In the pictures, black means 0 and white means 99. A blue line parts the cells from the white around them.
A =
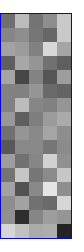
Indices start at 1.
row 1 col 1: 43
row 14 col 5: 83
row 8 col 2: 37
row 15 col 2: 18
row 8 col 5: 66
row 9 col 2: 58
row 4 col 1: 37
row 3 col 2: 60
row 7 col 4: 50
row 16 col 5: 14
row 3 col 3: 50
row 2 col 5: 78
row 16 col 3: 66
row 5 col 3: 51
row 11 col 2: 44
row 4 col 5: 37
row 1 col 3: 45
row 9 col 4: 64
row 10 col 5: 54
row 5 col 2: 27
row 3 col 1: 63
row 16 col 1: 83
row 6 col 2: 50

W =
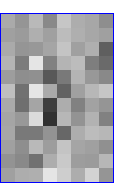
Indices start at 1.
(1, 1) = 66
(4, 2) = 48
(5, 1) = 61
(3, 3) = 59
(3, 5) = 76
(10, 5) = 76
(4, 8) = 41
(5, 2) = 55
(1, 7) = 65
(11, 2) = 53
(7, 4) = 24
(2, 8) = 62
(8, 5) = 71
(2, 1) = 62
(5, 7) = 59
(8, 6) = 57
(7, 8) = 58
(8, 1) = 64
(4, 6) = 73
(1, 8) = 55
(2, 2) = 60
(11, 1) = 57
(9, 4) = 57
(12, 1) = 62
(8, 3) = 85
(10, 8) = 56
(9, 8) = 71

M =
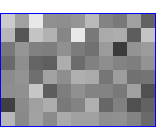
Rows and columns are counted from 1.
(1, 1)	79
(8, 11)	41
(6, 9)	47
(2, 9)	67
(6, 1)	55
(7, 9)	50
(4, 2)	55
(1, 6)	58
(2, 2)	33
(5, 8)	46
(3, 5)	56
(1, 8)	51
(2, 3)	76
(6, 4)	36
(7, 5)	47
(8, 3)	63
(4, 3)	39
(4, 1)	41
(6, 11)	31
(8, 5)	66
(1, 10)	62
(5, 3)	43
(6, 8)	51

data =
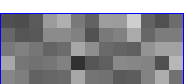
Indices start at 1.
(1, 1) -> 31
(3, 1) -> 47
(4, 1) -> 65
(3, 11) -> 57
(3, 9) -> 39
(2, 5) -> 54
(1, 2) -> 30
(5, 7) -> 45
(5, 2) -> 49
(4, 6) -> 19
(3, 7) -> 55
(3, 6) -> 65
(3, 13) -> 63
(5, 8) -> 44
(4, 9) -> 53
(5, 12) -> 67
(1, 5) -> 68
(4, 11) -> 51
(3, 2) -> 50
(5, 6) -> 65

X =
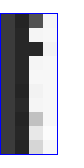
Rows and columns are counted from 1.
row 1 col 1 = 23
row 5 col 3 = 96
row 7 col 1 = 23
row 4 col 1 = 23
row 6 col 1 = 23
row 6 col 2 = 14
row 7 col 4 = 96
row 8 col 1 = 23
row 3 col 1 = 23
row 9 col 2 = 15
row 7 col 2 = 16

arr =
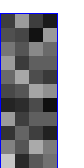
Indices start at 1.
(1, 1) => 24
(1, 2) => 60
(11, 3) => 34
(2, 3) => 7
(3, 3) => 53
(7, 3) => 29
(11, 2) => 16
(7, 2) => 17
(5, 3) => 30
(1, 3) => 24
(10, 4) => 48
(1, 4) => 10
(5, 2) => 65
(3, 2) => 33
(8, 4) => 37
